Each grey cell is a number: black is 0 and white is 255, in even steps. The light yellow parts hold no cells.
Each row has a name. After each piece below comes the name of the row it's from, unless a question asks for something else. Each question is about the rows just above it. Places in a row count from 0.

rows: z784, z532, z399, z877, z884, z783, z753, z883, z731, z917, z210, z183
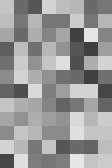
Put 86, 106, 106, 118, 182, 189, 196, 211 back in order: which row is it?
z784
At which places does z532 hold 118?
1 3 4 6
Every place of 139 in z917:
0 3 4
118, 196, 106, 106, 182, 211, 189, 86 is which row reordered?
z784

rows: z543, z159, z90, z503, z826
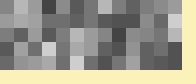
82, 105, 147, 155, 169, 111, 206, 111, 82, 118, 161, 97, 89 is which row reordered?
z826
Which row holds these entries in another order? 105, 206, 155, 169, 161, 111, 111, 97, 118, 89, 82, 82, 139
z159
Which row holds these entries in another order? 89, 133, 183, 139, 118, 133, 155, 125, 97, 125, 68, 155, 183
z90
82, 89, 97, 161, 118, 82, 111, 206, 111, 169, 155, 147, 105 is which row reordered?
z826

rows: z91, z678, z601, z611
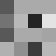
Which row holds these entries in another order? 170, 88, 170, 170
z91
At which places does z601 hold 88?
0
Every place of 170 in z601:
1 2
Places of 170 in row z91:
1 2 3
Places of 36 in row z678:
2
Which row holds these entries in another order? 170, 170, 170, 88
z91

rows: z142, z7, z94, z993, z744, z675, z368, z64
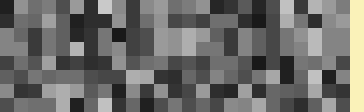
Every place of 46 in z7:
0 6 7 17 22
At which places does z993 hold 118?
3 7 14 15 20
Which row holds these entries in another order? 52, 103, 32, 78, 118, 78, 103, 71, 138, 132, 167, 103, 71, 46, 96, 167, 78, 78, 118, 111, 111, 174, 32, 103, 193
z64
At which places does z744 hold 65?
0 5 14
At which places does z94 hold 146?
12 21

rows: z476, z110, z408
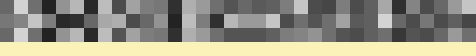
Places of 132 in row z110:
1
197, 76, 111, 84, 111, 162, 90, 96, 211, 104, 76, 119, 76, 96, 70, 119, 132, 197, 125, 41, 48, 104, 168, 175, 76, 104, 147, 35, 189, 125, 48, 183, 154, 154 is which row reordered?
z110
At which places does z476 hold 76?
8 22 25 30
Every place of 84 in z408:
8 16 17 18 24 29
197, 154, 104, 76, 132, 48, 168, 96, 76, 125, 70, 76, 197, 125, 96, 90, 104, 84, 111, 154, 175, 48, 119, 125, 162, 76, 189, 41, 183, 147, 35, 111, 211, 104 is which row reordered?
z476
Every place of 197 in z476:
21 33

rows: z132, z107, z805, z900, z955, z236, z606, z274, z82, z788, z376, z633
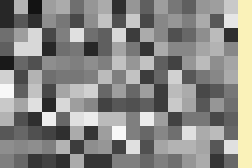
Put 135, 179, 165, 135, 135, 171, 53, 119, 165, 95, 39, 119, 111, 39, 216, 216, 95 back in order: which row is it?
z900
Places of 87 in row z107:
1 15
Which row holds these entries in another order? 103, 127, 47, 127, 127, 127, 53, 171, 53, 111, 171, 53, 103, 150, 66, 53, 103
z633
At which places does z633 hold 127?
0 8 9 11

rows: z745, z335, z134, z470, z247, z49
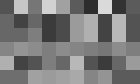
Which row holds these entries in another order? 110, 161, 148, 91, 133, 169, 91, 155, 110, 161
z49
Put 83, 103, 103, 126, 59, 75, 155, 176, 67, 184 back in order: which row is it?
z134
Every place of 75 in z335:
4
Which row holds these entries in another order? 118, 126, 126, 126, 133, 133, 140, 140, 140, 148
z470
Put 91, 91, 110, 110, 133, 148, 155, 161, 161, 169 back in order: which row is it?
z49
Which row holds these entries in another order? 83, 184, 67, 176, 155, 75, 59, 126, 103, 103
z134
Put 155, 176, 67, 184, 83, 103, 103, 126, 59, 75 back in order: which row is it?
z134

